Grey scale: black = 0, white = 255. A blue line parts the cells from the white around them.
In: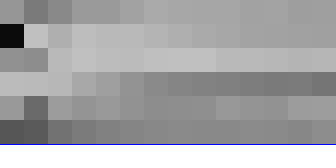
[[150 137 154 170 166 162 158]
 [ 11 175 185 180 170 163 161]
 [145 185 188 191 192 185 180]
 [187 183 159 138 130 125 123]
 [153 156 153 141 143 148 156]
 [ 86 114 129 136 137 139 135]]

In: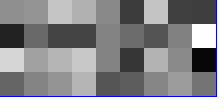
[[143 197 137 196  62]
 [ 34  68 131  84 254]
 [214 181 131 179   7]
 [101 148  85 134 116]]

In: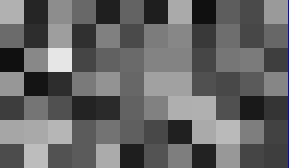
[[177 141  31  30  16  74]
 [107 158 128 124  57  71]
 [ 16 230  97 131  70 123]
 [151  45 147 161  80  90]
 [ 61  80  42 129 176  25]
 [166 182 115  72 170 126]
 [ 76  82 171  83  34  69]]

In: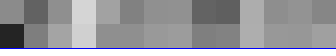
[[139 143 162 144  99 173 147]
 [ 36 164 143 153 127 174 151]]

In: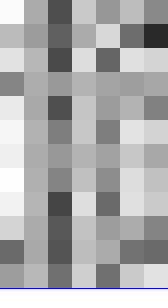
[[250  78 150 137]
 [187  95 215  41]
 [225  74 101 212]
 [133 153 164 167]
 [234  79 155 129]
 [246 125 126 211]
 [239 152 162 168]
 [254 132 140 193]
 [242  69 106 202]
 [212  88 157 132]
 [106  84 171 106]
 [157 112 112 225]]

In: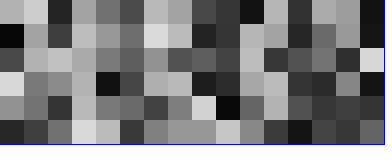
[[177  36 113 185  72  18  50 157]
 [  7  62 152 218  35 182  38 153]
 [ 73 193 122 146  94 189  82  47]
 [216 139  17 175  29 167  52 134]
 [146  51 121  66 210 101  81  63]
 [ 39 113 186 128 151 136  20  55]]

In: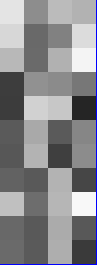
[[228 187]
 [215 129]
 [184 177]
 [ 61 139]
 [ 60 199]
 [ 90  90]
 [ 87  63]
 [ 98 179]
 [192 182]
 [104 171]
 [106 174]]
